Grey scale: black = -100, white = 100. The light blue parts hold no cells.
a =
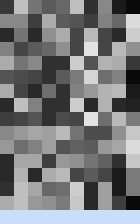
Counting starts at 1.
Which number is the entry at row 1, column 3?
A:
-9
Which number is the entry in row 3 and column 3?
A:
-68
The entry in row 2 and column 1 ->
7
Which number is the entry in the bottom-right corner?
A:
-92
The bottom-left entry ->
35
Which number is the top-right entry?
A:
-92
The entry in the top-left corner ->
-56
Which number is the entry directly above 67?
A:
-34
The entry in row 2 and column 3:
-51
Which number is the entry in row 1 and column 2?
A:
50

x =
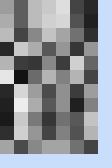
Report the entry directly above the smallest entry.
-53
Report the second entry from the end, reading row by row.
-11
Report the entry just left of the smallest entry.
80
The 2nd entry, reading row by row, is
-26
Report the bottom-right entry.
-47
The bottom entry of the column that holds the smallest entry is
-41
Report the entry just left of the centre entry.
-16
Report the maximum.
86
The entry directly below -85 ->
68
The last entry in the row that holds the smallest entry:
-47
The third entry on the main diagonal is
7
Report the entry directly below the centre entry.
-41
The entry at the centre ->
41
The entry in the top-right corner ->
-69
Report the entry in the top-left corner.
23
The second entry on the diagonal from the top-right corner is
-36
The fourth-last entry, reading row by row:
29
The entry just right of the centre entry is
1
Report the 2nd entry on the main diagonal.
-26
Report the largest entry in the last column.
53
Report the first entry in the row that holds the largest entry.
-75
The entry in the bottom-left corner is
29
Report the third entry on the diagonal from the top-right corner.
29
